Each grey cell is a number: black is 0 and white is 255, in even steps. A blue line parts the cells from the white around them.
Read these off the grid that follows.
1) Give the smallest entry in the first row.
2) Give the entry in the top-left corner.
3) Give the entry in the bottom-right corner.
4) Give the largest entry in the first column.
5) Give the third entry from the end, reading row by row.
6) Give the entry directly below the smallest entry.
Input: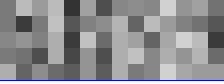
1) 51
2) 122
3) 155
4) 174
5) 167
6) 86

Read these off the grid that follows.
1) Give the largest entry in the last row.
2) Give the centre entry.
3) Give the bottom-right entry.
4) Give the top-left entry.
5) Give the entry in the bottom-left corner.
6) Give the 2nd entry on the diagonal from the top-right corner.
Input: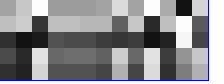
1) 219
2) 61
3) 177
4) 163
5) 48
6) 253

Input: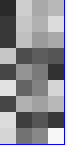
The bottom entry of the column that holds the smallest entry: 213
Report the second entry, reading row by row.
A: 206
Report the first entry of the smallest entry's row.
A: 42
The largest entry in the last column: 247
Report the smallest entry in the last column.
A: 49
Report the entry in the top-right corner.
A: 184
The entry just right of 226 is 100
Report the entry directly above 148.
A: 77
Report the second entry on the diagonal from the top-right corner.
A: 177
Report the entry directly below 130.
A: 161
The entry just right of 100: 130

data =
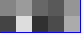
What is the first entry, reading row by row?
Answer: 133
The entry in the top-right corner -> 149
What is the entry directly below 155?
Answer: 221

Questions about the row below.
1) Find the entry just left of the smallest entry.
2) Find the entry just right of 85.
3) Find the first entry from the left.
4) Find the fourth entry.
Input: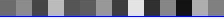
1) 134
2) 93
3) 108
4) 187

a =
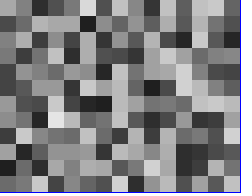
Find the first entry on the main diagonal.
168
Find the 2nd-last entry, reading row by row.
88
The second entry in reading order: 129
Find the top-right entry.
100
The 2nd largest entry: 217
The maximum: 229
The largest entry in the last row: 209
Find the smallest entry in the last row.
46
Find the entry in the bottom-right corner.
193
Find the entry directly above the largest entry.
201
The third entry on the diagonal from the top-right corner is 201
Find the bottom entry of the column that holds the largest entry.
68
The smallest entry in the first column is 31
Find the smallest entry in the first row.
46
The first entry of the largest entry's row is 141
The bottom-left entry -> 107
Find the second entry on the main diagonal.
107
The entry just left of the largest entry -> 38
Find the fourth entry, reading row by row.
80
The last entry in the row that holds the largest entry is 161
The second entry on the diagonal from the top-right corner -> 115
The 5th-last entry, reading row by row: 186

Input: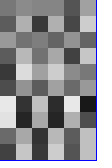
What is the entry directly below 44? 37
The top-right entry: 161
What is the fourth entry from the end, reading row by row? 57
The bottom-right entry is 192
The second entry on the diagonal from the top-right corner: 71
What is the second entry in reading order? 139
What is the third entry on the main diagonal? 126
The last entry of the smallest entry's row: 24
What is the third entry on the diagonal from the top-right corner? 100
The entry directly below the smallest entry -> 77
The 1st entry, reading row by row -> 120
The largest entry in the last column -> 205
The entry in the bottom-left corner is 65
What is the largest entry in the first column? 232
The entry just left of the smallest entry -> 232

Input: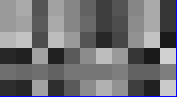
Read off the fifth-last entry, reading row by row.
177
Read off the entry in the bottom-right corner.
202
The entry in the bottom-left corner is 46
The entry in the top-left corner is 154
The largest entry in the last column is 209
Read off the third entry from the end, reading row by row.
62
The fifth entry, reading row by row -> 134
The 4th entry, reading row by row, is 162
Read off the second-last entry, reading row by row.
33
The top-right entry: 54
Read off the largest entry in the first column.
183
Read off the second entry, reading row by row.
170
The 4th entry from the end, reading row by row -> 146
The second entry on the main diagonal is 162
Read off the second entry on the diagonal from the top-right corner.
170

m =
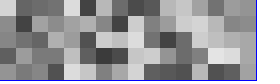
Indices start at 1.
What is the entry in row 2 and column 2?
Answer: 67
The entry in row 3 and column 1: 134
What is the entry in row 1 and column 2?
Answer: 101
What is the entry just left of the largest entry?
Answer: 128
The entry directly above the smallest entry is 205
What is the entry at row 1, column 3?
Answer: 108
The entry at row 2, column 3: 162
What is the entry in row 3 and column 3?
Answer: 101
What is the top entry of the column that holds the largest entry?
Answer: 114
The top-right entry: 148
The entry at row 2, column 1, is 140
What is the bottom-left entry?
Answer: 148
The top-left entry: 212
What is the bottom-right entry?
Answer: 162
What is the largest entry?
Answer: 228
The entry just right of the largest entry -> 220

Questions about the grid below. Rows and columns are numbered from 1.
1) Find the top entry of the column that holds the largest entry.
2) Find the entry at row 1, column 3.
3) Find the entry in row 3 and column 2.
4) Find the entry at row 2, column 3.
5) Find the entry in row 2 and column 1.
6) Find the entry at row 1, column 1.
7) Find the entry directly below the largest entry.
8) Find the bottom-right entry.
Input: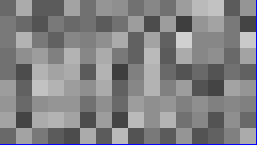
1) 157
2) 91
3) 179
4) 83
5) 121
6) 105
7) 171
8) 171

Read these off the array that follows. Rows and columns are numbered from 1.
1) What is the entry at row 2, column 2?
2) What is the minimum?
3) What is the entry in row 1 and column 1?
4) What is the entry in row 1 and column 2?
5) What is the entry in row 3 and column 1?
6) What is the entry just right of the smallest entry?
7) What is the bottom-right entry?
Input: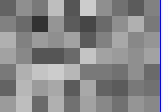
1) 106
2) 50
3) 99
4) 143
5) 176
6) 149
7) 136

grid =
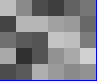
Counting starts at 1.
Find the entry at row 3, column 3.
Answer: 84
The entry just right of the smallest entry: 84
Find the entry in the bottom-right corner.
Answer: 146
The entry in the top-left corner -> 190
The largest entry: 209
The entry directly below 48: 90
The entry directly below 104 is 124
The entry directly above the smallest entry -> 90
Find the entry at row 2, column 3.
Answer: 182
